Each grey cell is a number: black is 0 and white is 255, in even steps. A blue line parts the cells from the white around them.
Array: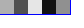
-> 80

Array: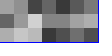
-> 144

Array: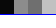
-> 140

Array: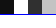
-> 255

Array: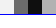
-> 107

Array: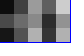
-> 64

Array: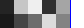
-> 198

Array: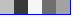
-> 57

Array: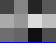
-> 132

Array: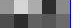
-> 213
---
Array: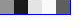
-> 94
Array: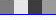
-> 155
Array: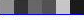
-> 26
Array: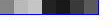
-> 90
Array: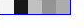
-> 172
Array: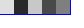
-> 127
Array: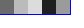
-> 155
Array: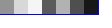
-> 23
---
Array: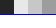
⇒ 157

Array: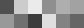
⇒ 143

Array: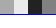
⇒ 129

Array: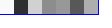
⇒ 141

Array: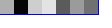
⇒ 227

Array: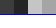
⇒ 165
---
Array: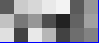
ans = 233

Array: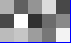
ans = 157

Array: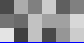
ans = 194

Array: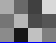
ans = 193

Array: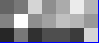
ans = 48

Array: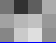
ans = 223

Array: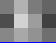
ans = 146

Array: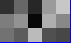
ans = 187
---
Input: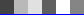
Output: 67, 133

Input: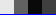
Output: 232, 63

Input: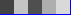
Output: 67, 217

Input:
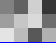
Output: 129, 177

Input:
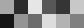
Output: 168, 128

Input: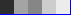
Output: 45, 236
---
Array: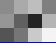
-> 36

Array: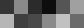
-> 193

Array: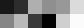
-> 207

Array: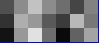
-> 184

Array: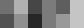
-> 153

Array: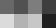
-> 199
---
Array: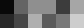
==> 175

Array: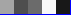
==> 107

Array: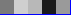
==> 184

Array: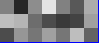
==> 118

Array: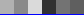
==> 218

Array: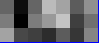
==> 63

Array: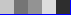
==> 147

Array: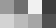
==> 166

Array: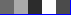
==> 44
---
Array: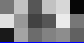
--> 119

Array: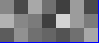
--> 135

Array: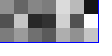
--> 145

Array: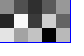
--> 141

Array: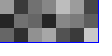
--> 156

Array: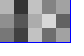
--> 182
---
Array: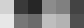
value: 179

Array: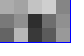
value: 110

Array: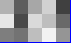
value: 190

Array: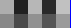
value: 85

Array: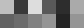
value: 36

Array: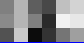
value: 242

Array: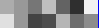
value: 109

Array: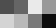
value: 121

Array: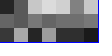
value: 111

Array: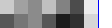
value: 48
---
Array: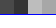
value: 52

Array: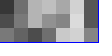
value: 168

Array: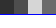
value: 77

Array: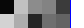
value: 140

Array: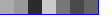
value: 119

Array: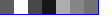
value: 173

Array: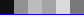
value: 164

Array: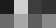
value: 207
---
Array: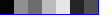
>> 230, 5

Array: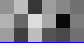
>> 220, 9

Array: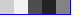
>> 241, 35

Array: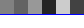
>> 204, 36

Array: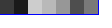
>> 205, 26

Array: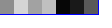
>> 213, 6

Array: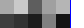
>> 201, 19
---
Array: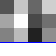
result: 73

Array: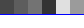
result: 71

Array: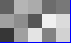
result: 85

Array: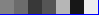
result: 56

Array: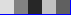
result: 96

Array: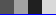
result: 83

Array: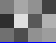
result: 65

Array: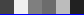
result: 67

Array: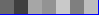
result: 105
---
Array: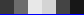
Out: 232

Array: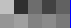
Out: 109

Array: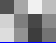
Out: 241

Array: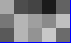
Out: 68

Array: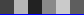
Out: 34

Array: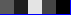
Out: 228

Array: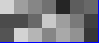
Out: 134
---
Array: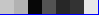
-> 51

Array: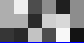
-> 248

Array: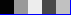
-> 72

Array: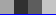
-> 93

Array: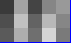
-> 213

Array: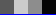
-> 141

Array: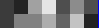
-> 195
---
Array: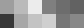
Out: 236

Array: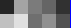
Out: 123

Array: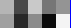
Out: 201

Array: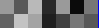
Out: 185

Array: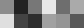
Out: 119

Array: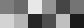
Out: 232

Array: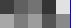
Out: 115
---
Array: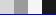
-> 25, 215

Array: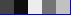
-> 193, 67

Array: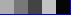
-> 5, 173

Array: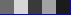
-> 27, 107

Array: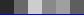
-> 94, 41

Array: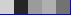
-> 114, 209

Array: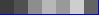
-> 99, 60

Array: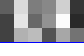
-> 53, 65

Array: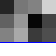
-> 209, 130
